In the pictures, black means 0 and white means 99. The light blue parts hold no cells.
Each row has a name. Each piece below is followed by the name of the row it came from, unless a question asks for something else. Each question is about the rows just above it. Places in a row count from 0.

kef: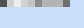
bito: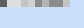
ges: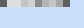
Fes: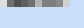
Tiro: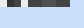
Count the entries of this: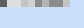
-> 10
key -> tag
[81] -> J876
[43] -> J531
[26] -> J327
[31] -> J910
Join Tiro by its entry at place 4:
J327
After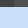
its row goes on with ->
[26 26]

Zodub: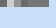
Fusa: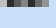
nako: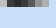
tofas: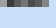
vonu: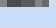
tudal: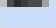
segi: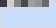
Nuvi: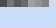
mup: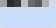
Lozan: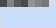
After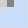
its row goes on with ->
[29 62 57 41]
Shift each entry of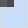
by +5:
[40 34]
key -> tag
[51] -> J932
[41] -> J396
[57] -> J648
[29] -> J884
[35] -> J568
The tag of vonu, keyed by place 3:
J568
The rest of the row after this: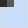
[51 17 41 57]
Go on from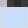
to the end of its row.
[35 57 68]
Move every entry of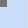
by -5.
[41]

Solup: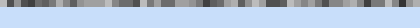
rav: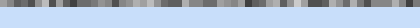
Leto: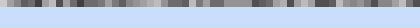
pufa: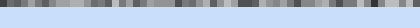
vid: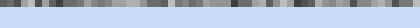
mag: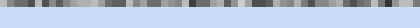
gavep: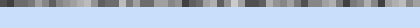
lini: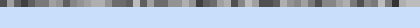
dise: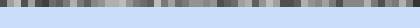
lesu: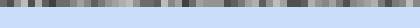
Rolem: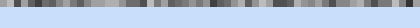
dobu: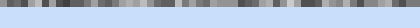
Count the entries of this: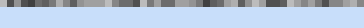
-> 52
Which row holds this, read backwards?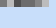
Solup
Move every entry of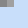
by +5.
[57 67]

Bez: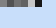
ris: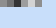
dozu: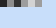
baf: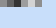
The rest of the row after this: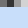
[55]
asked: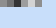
ris
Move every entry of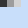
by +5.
[25 66 87]
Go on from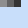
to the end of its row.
[61 82 55]

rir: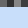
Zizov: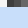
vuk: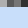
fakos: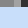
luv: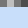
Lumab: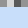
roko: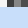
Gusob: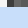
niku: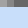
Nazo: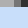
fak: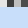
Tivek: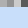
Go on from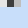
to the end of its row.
[30]
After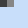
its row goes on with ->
[30]
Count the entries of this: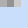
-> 3
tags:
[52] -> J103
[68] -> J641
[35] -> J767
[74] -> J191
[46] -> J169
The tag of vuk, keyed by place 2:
J169

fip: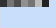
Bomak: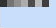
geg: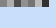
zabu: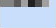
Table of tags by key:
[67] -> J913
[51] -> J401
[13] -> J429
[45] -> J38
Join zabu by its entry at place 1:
J401
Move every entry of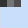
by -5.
[14 40 25]
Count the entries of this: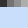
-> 4
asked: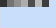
Bomak
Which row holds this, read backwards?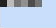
fip

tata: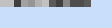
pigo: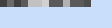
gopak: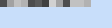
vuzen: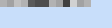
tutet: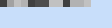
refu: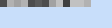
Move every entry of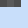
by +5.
[35 40 35]
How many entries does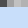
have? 4
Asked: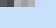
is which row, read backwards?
refu
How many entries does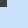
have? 1

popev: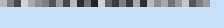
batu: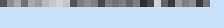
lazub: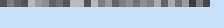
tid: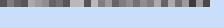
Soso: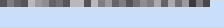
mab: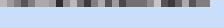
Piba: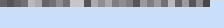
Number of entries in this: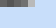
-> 5
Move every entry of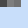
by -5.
[23 44 39]

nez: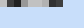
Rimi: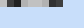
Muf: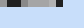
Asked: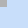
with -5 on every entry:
[64]
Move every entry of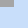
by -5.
[59 59]
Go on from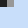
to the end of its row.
[75 75 69 19 24]

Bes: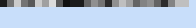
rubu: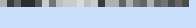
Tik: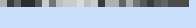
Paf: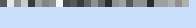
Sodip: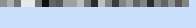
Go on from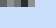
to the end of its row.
[74 62 39 51 56 39 17 51 74 74]
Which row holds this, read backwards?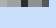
Paf
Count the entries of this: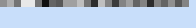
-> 27
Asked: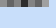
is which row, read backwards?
Sodip

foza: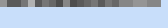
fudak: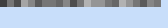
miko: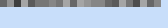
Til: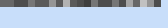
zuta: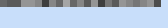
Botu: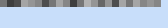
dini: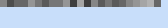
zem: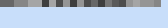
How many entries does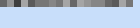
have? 19
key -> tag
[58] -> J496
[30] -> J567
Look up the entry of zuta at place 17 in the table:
J496
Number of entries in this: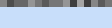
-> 16
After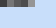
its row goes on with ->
[64 58 58 52]
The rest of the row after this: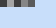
[46 35 40 52 58 64 69 40]

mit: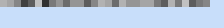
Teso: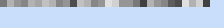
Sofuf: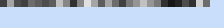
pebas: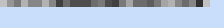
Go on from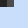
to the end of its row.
[19 81 42]
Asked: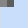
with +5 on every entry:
[57 41]
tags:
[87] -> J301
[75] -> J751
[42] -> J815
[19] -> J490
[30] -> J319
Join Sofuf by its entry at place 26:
J319
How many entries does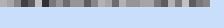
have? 30
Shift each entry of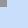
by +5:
[63]

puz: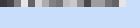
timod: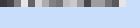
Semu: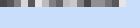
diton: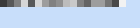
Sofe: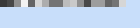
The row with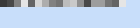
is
puz
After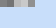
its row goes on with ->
[28 61 61 45 39 89]
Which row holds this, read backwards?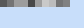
timod
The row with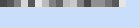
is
Semu

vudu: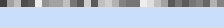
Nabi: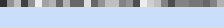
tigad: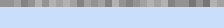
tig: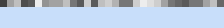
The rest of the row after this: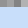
[57 51 57 63 69 63 69 51 57 57 46 57 46 69 63]
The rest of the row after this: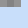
[63 69 63 69 51 57 57 46 57 46 69 63]

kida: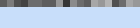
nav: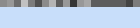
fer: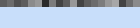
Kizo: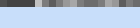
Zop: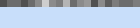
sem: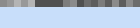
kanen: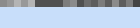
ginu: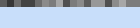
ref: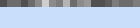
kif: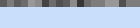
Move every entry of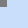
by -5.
[43]
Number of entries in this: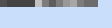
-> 14

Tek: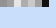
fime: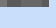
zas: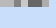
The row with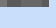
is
fime
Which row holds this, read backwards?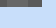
fime
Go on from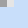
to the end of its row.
[67 78 62  6]
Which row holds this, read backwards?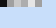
Tek
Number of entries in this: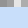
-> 4
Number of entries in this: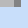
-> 3
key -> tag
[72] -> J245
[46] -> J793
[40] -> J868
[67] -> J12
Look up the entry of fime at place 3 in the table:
J868

